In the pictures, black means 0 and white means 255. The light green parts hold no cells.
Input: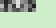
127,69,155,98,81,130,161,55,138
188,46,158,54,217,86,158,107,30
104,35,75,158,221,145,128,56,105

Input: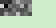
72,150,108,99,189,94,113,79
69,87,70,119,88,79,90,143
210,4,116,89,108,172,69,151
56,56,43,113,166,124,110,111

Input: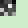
62,192,85,161
198,58,86,78
56,49,235,71
33,77,86,5

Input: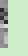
148,139
139,191
148,191
148,170
139,118
191,222
139,45
52,149
95,76
43,128
148,149
148,139

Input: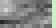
119,139,122,101,152,122,148,150,122,111,145,103,104
38,59,71,86,78,109,101,128,132,137,157,178,151
129,125,131,131,132,116,107,103,124,135,125,144,166
159,166,147,128,142,158,139,102,108,109,113,91,116
177,211,182,159,133,132,145,154,139,107,81,123,161
171,172,176,158,130,111,86,117,121,82,106,75,73
176,191,172,143,140,139,137,124,112,100,99,110,131

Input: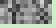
164,123,173,47,142,94,140,153,123,92,132,54,149
127,121,155,66,160,155,181,173,138,173,50,128,109
180,136,175,40,143,90,152,147,121,89,135,63,161
191,157,69,104,73,160,159,159,178,128,77,150,174
130,132,193,90,54,123,99,156,142,92,182,93,185
63,93,169,83,156,124,131,160,77,137,209,96,80

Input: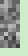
110,141,84,115,63
121,133,89,82,120
168,66,141,61,167
110,194,111,102,197
94,96,162,139,117
167,131,180,174,104
109,111,122,132,170
76,144,131,84,114
125,137,106,142,101
134,162,85,86,143
168,176,144,102,148
97,172,136,101,100
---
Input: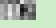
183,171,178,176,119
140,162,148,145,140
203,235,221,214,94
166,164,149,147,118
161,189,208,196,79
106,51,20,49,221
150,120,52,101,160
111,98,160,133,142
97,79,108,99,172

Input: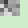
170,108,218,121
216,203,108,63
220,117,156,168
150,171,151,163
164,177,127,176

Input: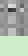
159,167,139,150,154,156,111,176,140
144,146,148,148,144,145,150,139,151
193,192,142,184,182,163,51,219,174
191,193,141,177,180,166,66,213,167
146,138,149,148,143,140,141,149,151
120,119,146,127,128,136,198,101,132
149,154,141,147,148,152,137,151,141

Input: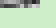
95,135
62,162
70,180
81,174
118,153
194,112
104,66
165,90
214,39
192,86

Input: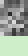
211,171,120,192,144,110,115,168,201
129,159,141,194,155,131,122,104,97
116,162,191,120,190,43,153,97,78
56,61,176,218,117,159,154,119,93
105,147,189,84,163,184,157,106,75
85,59,205,95,133,93,183,150,135
97,107,79,131,94,68,96,109,105

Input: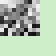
57,234,170,41,52,131,169,158,240
27,27,222,82,208,87,124,176,237
228,217,37,76,131,114,177,226,224
59,193,140,25,138,144,60,228,208
119,95,241,186,129,125,130,134,191
22,132,89,96,162,53,126,101,177
205,17,121,195,183,114,56,140,90
22,200,233,174,102,240,218,165,37
17,161,22,118,115,183,147,202,210
67,203,31,179,224,177,231,240,182
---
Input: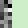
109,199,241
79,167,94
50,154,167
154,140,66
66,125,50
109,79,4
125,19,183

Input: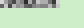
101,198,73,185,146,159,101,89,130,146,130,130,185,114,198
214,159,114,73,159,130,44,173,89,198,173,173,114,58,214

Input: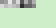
216,191,204,191,175,46,102,102,132
145,159,231,159,216,86,175,117,175

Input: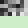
167,183,101,74,30,89,198
59,141,43,228,101,228,198
30,89,141,153,183,74,198
43,59,167,183,129,153,214

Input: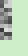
57,221,209
85,209,209
181,193,169
116,181,143
101,169,209
116,156,193
156,130,85
130,101,73
156,85,116
143,73,73

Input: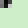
112,22,203
124,8,67

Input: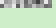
105,194,180,232,93,206,120,136,194,152,166,105,120
232,152,166,206,152,194,105,166,120,65,136,232,136

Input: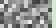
99,217,137,150,165,150,205,150,73,60,124,85,150
73,180,165,99,99,180,165,150,193,180,85,111,180
99,137,124,99,205,150,111,124,137,73,165,85,165
73,124,137,111,124,180,193,233,111,111,233,124,124
165,111,217,165,150,85,85,137,205,150,193,193,73
193,99,217,99,73,165,111,60,124,180,124,180,73
233,85,137,217,150,111,205,111,99,137,150,165,165
